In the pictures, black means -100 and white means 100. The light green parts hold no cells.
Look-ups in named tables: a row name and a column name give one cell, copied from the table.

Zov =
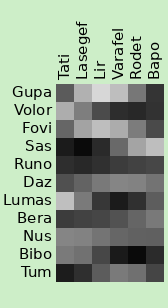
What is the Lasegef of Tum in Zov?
-63
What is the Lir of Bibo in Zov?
-44
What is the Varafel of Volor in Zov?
-65
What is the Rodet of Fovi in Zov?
-3
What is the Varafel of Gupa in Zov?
49
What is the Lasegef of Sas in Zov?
-92
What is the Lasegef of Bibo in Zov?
-11
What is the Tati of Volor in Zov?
36
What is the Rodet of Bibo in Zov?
-92
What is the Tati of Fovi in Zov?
-20
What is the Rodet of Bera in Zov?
-21

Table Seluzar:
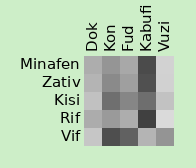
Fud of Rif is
36
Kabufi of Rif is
-50
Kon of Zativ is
8
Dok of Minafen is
36
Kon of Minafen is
17
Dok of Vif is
55

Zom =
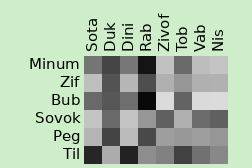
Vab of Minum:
48
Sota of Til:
-70
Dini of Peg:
47
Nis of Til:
7
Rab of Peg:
-43
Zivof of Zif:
38
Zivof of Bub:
72
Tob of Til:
-49
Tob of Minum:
-17
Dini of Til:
-73
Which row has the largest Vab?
Bub

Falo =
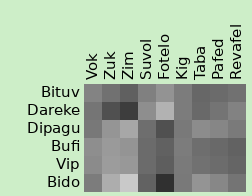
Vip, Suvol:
-16
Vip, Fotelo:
-26
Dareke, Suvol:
11
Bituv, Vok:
3
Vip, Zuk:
22
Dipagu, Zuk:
17
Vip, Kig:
-4
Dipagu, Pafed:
5
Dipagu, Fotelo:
-37
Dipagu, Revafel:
-4
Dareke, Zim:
-52
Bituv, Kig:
-3
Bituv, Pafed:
-16
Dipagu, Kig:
-5

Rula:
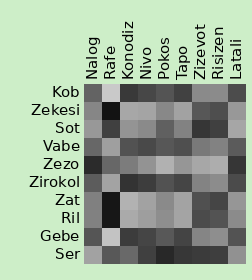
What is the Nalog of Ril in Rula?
1
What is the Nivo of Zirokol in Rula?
-52
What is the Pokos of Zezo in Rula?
39
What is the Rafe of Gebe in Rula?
53
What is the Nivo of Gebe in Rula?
-46
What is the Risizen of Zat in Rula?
-46
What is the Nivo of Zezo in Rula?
15
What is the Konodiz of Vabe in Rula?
-36
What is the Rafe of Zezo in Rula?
-19
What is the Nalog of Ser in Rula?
27
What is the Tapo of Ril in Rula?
29
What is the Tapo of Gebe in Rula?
-47
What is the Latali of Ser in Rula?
14
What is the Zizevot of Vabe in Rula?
-5
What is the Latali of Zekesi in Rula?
19
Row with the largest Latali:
Sot

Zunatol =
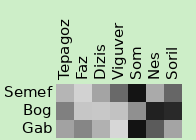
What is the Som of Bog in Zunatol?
13
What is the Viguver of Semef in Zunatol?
-18
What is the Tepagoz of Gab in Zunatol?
27
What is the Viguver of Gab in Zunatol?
69
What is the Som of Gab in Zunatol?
-85
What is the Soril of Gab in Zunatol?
29
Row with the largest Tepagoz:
Semef

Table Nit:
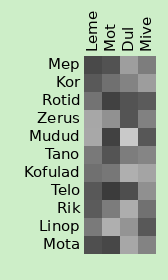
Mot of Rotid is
-49
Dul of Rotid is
-35
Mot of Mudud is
-49
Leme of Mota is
-38
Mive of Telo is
13
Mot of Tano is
-34
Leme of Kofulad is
-12
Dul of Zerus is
-34
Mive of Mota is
3
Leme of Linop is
-4
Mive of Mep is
-2
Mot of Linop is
37

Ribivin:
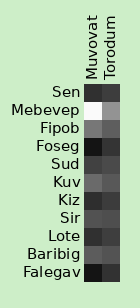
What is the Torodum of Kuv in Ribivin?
-31
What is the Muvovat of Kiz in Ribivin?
-64
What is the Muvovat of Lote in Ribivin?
-62
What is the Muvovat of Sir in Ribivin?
-36
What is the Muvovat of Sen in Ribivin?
-62
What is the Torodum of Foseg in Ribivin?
-59
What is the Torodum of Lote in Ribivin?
-51
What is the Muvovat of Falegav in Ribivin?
-84
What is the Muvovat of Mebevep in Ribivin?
96

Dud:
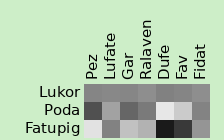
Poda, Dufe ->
81
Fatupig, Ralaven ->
40
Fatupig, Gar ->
51
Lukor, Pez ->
4
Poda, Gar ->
-20
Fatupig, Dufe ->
-80
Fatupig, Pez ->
77
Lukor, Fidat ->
11
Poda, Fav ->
59
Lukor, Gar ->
5
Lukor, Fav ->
4
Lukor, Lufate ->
7

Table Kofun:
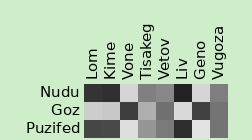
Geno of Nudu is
67
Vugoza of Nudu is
-1
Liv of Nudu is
-73
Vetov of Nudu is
7
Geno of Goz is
-49
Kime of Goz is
57
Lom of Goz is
61
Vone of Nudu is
67
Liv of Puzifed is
-65
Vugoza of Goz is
-10
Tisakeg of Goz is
37
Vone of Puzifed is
73
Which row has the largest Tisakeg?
Goz

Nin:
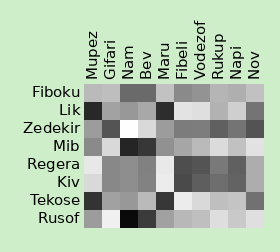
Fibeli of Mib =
30
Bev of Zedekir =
70
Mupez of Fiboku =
46
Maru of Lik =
-65
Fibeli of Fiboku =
8
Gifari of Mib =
70
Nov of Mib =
77
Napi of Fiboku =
37
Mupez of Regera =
82
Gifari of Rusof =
88
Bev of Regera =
1
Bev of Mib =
-57
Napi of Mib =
51
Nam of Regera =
11
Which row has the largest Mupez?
Regera

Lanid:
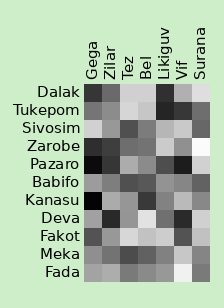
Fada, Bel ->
8
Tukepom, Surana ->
-14
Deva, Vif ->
-67
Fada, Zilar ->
36
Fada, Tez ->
-4
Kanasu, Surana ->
7
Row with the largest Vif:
Fada

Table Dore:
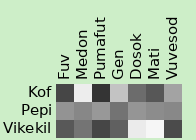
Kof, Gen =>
53
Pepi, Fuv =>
15
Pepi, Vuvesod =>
7
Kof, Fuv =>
-45
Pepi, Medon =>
6
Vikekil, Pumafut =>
-45
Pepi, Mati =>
10
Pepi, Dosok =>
17
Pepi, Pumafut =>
19
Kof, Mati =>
-32
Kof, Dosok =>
-15
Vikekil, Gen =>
-25
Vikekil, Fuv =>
-31
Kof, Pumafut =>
-59
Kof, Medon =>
86
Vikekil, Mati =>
93
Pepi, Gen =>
-10
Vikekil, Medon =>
-9
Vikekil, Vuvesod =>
-41
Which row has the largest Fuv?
Pepi

